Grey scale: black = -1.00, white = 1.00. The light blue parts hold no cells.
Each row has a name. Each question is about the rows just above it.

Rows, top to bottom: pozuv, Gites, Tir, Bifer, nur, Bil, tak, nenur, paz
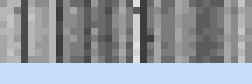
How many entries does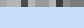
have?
12
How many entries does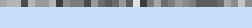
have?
36
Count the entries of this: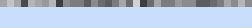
36
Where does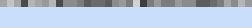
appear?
Bifer
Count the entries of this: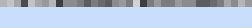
36
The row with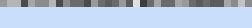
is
pozuv

